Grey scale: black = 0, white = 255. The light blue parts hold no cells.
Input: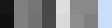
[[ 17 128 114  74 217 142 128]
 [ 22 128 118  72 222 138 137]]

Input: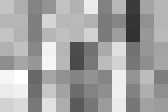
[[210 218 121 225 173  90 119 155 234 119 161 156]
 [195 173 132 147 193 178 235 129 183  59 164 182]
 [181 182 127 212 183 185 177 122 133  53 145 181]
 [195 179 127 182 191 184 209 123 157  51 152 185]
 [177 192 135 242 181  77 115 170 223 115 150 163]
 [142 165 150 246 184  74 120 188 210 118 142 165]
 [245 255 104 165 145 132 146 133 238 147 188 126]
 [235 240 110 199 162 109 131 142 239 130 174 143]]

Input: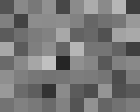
[[115 129 121 106 130  84 146 101 114 125]
 [ 83 137 120 145  71 139 172 138 182  62]
 [128  67 141 140 142 130 102 113 119 153]
 [ 91 111 124 130 168  98 104  81 163 169]
 [168  91 127 142 101 182 117 117  99  63]
 [106 137 166 192  37 144 134  88 129 137]
 [143 127 119 115 117 125 123 117  76 124]
 [153 107  94  51 139  91  77 149  80  89]]

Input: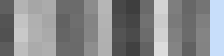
[[ 92 189 171 175 107 106 142 176  80  65  99 220 132  97 131]
 [ 96 179 166 171 107 107 140 182  72  62 106 211 126 103 116]
 [ 84 195 176 166  98 110 132 179  77  69 113 203 122 106 127]
 [ 81 201 177 170 101 107 133 177  84  75 108 209 128 107 132]]

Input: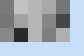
[[136  41 181 127 175]
 [122 193 181 168 118]
 [118 161 181 134  71]]

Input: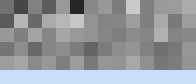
[[157 166 138 151 127 156 121 150 147 168 144 119 125 148]
 [113  70 129  92 153  38 136 152 125 202 128 153 155 171]
 [ 90 181 105 171 183 198 147 132 133 157 126 169 121 157]
 [152 127 163 134 165 153 147 134 126 140 133 177 132 136]
 [117 141 105 133 141 124 101 124 141 148 129 112 120 149]]
